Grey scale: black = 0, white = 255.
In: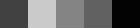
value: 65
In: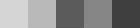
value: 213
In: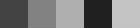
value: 67
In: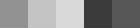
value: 146
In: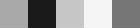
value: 169
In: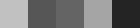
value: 193
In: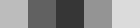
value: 188
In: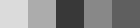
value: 219
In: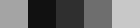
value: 164
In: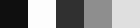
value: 15
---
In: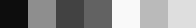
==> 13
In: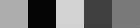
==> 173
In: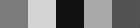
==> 123
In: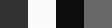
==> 50
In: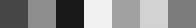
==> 70
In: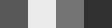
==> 88
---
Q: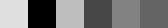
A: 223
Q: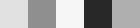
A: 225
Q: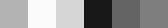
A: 179
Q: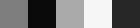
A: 126
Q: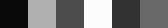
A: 9
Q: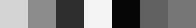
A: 212
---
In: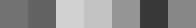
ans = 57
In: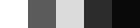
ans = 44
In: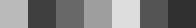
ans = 84
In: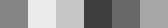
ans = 104
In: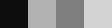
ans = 125
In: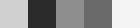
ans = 106
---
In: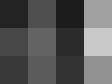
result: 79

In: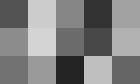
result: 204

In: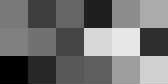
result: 62

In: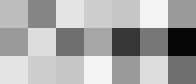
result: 134

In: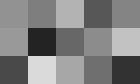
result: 126

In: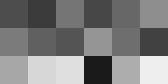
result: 59

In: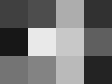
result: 77

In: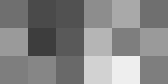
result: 74

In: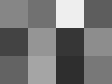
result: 113
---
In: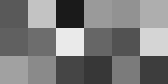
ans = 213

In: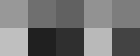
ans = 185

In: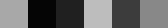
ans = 168

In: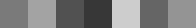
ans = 163

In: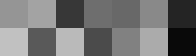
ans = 186

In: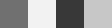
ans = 199

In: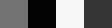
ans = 114

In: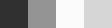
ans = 214

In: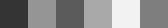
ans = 168

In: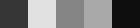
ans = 168
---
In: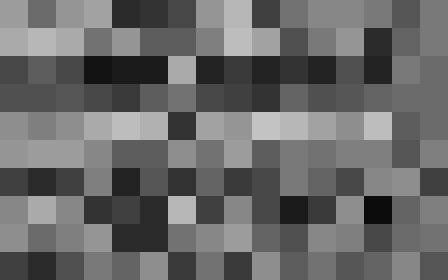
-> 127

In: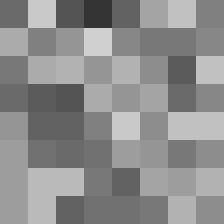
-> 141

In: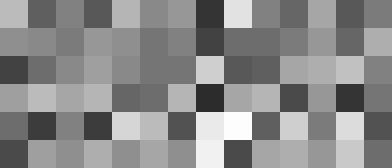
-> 117

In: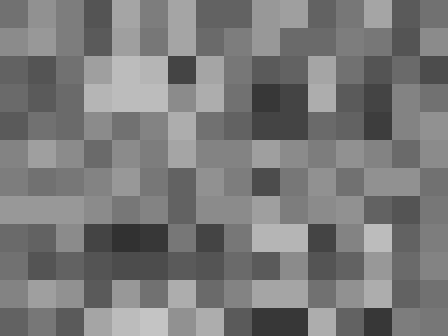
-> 131

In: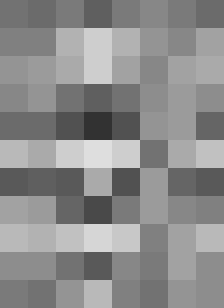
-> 185

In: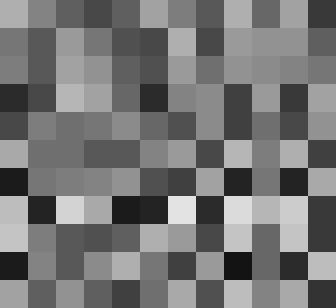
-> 57

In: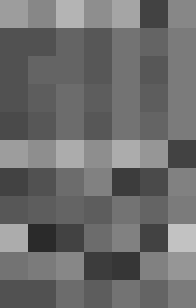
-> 194

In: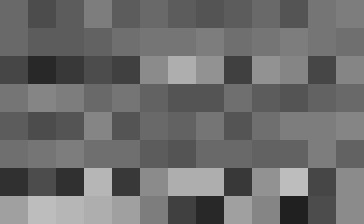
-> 98
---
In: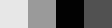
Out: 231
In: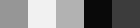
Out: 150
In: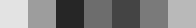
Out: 227
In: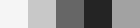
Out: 245
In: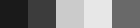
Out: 26
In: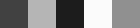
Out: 65
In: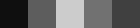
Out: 15
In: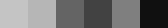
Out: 196
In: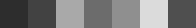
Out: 45
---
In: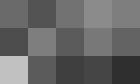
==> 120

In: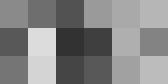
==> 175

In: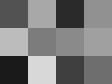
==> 138

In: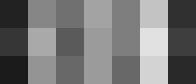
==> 225

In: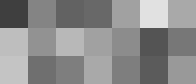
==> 84

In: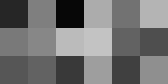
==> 98

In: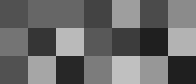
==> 31

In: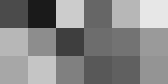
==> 115
